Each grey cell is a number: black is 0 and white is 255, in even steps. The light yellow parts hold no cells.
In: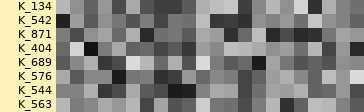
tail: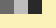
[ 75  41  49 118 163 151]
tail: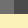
[124 183  49  98 189 183 130  90]
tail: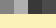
[169  90  75  27  33 130 169 163  69 112 163 157 175  98 105 151  75]
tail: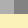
[112]
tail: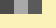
[ 75  27  33 130 169 163  69 112 163 157 175  98 105 151  75]

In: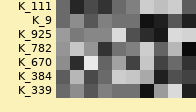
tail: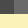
[205 198 169  31  80  66]
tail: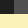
[66]
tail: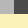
[106 205 198 169  31  80  66]
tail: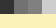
[100 183  10]

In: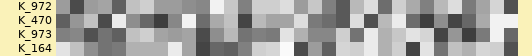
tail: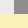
[103  62 135 242 109 170 193  68 185 164 164 221 122 109  89 221  81 185
 235 109  62 142  68 103 170 242 242]
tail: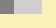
[221 156 199 128  89 185 221 109 207 170 128 185 221 122 164 213  81]
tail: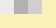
[ 68 227 115 193 177 213 207  81]
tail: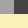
[103  96 128 207 213 250  75 156  96 213 207 235 177 207  68 227 115 193
 177 213 207  81]
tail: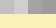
[164  75 142 185 115 128 122 227 177 135 135 207 115 235 177 199 227 213
  68 150  62 122 242 103]

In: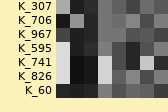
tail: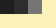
[ 96  69 109  89]
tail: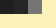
[117  82  89  69]
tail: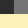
[ 96  69 109  89]
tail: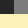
[ 82 103  96  61]
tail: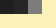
[ 82 103  96  61]
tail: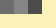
[125]
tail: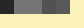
[69]

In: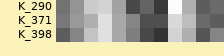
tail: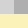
[ 85 133]
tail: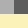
[106]
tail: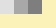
[ 72  51 211 175  85 133]

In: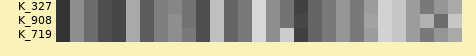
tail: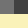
[100 121 149 121 156 210 198 156 121 149 169]
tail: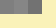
[ 78 191 100 121 216 142 114  65 100 121 149 121 156 210 198 156 121 149
 169]
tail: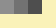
[191 100 121 216 142 114  71 100 121 149 121 162 210 198 156 177 108 198]
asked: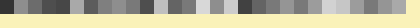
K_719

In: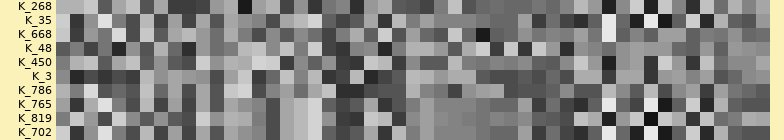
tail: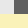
[131  96 159 159  96 124 117 145 104 110]
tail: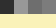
[185 193 138 193 124 205  68  54 131 138  41 124 178 178 152  90 172 205
  61 199  54 199 152  47 145 131 110 145 159 152 152 104  96 152  96 152
 145 138]
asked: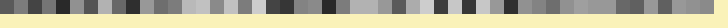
K_48
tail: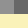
[110]
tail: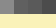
[193 172  33 152 199  18 199 172  54 193 110 124 172 166]
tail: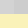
[ 61 138  96 145  61  54 199 185  61 138  90  90 185 124 117 131 124 138
  96  90 138 199 152  33 145 159  54 205 152  54 193 110 138 138 166]
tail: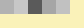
[ 84 166  61  61  68 152 172  26 159 178  68 145  54 117 131  47 152 172
  90  84  68 124 193  84 104 110 104 104 117 104 131 185 152  33 138 205
  33 199 131  47 193 110 178 131 166]

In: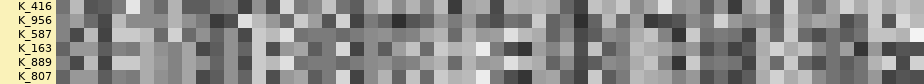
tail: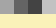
[172 202 139 165 223 145 152  93 145  59 158 194  85 209 131 107 165 209
 172 202 172 194 179]
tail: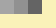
[145  73 202 186 223 115 123 123 107 123 139 145 123 131 165 179 107 179
 152 158 223 186 172 100 139  73  93 139 131 172 194 131  53 202 115 123
 115  67 179 107 202 107  79 115  93 115 179 209  73 209]
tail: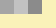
[179 131 186  59 165 172  73 179 172 179 165 100  67 194 172 202 139 165
 223 145 152  93 145  59 158 194  85 209 131 107 165 209 172 202 172 194
 179]
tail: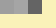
[ 67 202  93 123 186 172 165 131 152  79 107  67  93 172 209 172 194 139
 115 100 115 152  67  85  79]

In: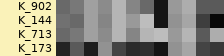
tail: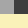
[8]
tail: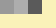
[90]
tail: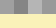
[189  21 146 166  62   8]
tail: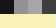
[8]
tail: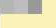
[181  90 173]

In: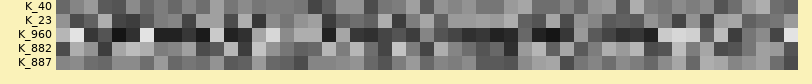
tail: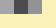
[133  90  97  90 147 125  69 147  69 160 166  97 110 118 154]
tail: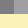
[ 90 147 133 147 118 118 154 166 110 110 133 104 147 154  90 174 125 118
 139 125 139  84 110 154 174 110  97]

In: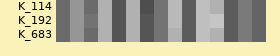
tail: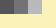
[ 92 191 197  92 122 100]
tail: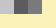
[100]
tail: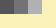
[ 92 191 177  92 122 100]
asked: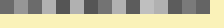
K_683
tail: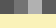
[191 177  92 122 100]

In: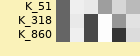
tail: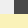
[253  53 220]
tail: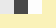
[150 226]
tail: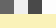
[ 53 220]
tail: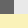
[ 73 253 150 226]
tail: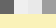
[214 186]

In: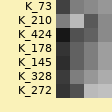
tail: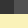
[186 192]
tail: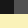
[ 97 138]
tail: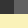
[126 158]
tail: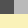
[192]
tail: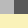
[138]
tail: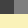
[138 151]

